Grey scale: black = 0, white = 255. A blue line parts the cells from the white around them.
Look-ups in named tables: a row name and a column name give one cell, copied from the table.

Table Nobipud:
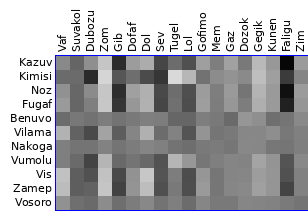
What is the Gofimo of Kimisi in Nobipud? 114
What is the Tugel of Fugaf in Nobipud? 112
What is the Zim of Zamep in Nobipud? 129
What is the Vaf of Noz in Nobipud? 145
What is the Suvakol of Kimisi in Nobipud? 107
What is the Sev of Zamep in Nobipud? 80
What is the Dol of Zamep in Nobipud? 189
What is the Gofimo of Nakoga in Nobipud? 121
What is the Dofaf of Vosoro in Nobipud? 124
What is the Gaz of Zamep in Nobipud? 134
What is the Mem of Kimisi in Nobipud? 140
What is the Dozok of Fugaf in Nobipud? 125

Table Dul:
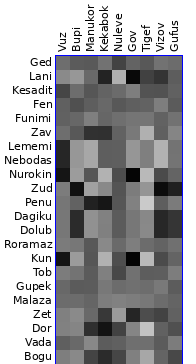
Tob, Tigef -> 93
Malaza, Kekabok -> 125
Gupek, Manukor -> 92
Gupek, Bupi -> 91
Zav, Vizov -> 96
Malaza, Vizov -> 108
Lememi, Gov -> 150
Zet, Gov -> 37
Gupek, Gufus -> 92
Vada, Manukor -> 136

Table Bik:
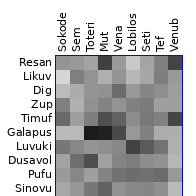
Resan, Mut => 64
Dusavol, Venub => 182
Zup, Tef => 158
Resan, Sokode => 147
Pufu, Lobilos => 109
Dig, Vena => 107
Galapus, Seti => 129
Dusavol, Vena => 132
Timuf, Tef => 129
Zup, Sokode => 128
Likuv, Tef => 126
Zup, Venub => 158
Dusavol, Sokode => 162
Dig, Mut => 145
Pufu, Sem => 135
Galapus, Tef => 172
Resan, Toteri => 163
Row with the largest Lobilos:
Resan

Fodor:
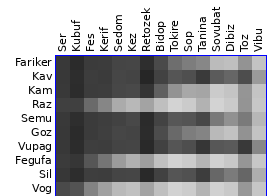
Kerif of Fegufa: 117
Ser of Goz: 56
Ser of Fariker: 57
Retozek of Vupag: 41
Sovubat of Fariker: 187
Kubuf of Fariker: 43
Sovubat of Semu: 121
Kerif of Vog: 160
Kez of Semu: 72
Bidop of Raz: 191

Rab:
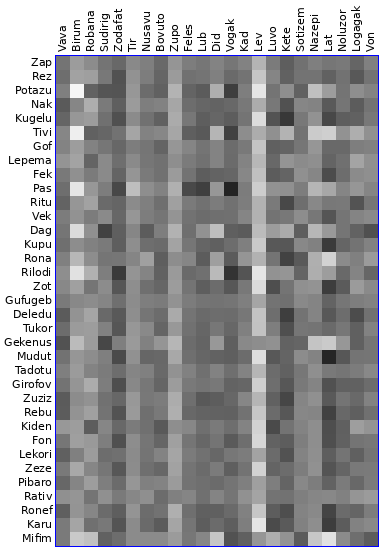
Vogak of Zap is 118
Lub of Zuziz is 89
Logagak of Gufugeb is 126
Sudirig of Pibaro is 126
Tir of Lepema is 138
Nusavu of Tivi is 130
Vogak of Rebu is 97
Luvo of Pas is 146
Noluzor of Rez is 114
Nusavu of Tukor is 137
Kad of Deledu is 119
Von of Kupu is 130

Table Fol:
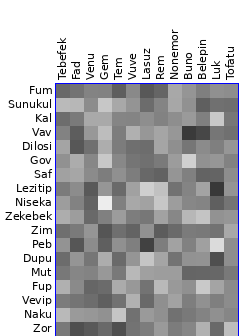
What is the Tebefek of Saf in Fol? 161
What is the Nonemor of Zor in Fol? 124
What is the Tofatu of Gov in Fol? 130
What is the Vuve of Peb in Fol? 127
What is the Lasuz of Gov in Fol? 112
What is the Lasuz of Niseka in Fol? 162
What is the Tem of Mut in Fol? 121
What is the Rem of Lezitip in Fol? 193
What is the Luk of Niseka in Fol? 95
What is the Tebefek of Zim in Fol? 111
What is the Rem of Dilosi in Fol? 165
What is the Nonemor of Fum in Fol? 168
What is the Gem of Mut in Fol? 152
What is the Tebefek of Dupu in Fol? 108
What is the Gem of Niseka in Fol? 237
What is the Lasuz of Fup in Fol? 115
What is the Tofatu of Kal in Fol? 119
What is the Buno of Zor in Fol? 134
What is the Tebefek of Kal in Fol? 109
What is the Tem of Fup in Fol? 171
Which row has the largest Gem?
Niseka

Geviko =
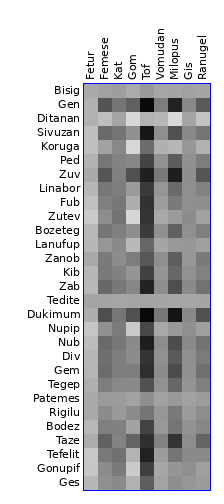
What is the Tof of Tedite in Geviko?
164
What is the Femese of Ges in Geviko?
143
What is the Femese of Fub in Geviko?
128
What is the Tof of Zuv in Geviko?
32
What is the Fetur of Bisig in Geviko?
169
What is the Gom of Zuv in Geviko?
80
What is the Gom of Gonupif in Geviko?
203
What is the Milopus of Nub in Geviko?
77
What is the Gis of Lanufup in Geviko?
151
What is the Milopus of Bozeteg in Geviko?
97
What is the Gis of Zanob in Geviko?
151
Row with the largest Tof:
Ditanan

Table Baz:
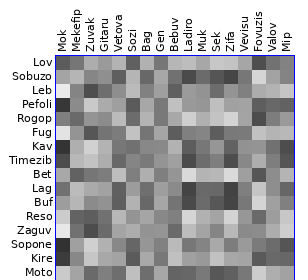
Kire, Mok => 60
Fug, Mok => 227
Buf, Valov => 160
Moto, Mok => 202
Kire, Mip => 103
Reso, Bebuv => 128
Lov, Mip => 130
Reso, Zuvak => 94
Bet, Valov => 141
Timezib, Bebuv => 160
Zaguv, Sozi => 173
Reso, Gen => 136

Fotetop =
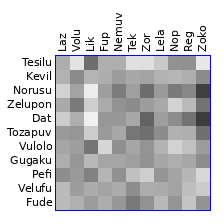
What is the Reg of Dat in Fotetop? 115
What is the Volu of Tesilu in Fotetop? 227
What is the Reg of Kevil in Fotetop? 174
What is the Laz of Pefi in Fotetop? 142
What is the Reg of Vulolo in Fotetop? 193
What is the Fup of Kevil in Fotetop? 173
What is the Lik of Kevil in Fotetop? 180
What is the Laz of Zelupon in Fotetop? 170
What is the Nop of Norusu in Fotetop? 123
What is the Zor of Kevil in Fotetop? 163
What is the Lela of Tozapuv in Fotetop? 140
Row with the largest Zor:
Tesilu

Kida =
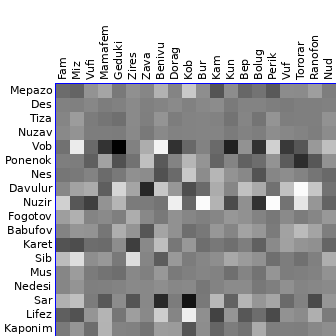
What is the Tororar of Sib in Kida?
112
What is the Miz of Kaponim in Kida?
149
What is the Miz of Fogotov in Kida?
176
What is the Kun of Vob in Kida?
33
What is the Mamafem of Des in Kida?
125
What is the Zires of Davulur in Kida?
165
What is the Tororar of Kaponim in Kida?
126
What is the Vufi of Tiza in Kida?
124

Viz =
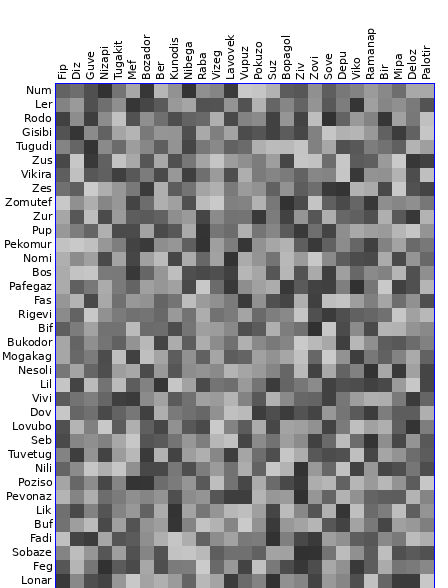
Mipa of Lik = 190
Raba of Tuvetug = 175
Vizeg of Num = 133
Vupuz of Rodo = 131
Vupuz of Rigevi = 164
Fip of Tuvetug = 131
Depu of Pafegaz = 127
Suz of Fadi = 50
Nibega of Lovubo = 88
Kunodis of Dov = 122

